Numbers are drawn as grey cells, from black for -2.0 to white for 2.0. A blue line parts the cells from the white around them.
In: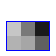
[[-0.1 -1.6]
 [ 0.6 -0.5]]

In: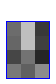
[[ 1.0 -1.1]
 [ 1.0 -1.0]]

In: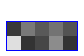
[[-0.1 -0.6]
 [-1.2 -0.9]]

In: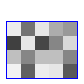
[[-0.2  1.6]
 [ 1.6 -0.9]]

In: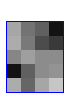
[[-0.2 -0.5]
 [-0.1 -0.8]]

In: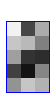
[[-0.9  0.7]
 [ 0.9  0.0]]

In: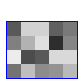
[[1.3 1.3]
 [0.8 1.5]]

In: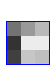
[[0.4 0.9]
 [1.7 1.7]]
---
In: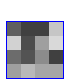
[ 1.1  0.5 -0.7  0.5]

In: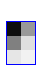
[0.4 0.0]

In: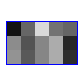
[-0.4  0.7  0.1]

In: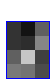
[-0.5 -1.3 -0.5]

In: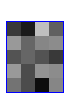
[-0.5  0.1 -0.4  0.4]

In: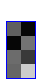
[-1.9 -1.9]
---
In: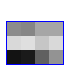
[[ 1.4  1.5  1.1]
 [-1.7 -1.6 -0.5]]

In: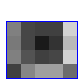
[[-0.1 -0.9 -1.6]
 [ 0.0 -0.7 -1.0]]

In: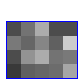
[[-0.1 -0.4  0.1]
 [-0.8  0.3  0.7]]

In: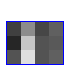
[[-1.4  1.1 -0.7]
 [-0.7  1.5 -0.7]]

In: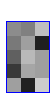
[[-0.1  0.5 -1.5]
 [-0.5  0.9  0.5]]

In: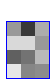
[[ 1.4  1.4  0.4]
 [-0.5 -0.2  0.9]]

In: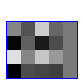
[[-1.9 -0.5 -1.6]
 [ 1.5  0.1  1.1]]
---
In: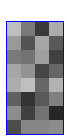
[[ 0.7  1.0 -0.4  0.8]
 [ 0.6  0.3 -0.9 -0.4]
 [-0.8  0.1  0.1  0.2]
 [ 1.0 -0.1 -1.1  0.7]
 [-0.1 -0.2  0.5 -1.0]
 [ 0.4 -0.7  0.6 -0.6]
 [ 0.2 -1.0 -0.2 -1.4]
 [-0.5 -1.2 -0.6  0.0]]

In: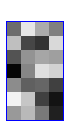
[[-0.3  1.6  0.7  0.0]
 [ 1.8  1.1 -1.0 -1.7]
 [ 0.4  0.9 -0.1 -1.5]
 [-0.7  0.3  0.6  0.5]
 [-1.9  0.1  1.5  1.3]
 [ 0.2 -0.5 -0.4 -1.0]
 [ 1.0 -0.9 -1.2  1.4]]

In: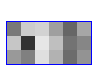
[[-0.1  1.2  1.3  0.5 -0.4  0.6]
 [ 0.4  0.0  1.5  0.8 -0.3  0.3]
 [ 1.1 -1.2  1.6  1.0 -0.2  0.1]]

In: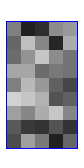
[[ 1.3  1.1  0.8 -0.7 -0.5]
 [-0.4  1.0  0.1 -1.4  0.7]
 [ 0.0  0.9  0.4 -0.5 -0.9]
 [ 0.6  0.6 -0.3 -0.1 -0.2]
 [-0.8  0.5 -0.1 -1.5 -0.4]
 [-0.3  0.3  1.1  0.2 -0.2]
 [ 0.5  0.1  0.7  1.1  0.1]
 [-0.6 -1.1 -1.2 -0.7 -1.2]
 [ 0.0 -1.5 -1.3  0.2  0.4]]

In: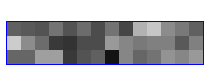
[[ 1.2  0.2 -0.3 -1.1 -1.2 -0.8 -0.8  0.4  0.1 -0.1  0.0  0.0 -0.6  0.0]
 [-0.4 -0.4  0.5  0.5 -1.1 -0.7 -0.5 -1.7  0.1 -0.4 -0.2  0.3  0.1  0.4]
 [-0.5 -0.6 -0.7 -0.2 -0.7 -0.3 -0.8 -0.2 -0.9  0.8  1.1  0.2 -0.1 -0.5]]

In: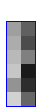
[[ 0.9  0.0]
 [ 1.3 -0.4]
 [ 0.5 -0.5]
 [ 0.7 -0.8]
 [ 0.3 -1.3]
 [ 1.1 -1.6]]

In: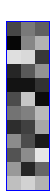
[[ 1.5  1.4 -1.1]
 [ 1.0  1.3  0.8]
 [-0.8  1.1 -1.8]
 [-0.7  0.2  1.6]
 [-1.9  0.1  0.8]
 [-0.2  0.0  0.9]
 [-0.9 -0.1 -0.5]
 [-1.4 -0.6  0.3]
 [ 0.2 -0.8 -1.6]
 [-1.3 -1.0  0.6]
 [ 0.4 -1.4 -0.4]
 [-1.7 -1.7 -1.2]]
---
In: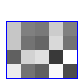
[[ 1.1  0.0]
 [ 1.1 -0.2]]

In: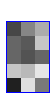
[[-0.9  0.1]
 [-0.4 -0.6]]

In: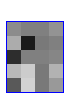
[[ 0.2  0.0]
 [ 0.7 -1.6]]

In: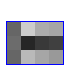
[[-0.4  1.2]
 [-0.3 -1.4]]

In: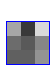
[[ 0.6 -1.1]
 [-0.3 -0.6]]

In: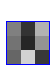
[[ 0.0 -1.2]
 [-0.2 -1.4]]

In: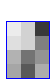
[[1.7 1.3]
 [1.5 1.3]]

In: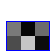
[[-0.1 -1.9]
 [-0.8  1.1]]
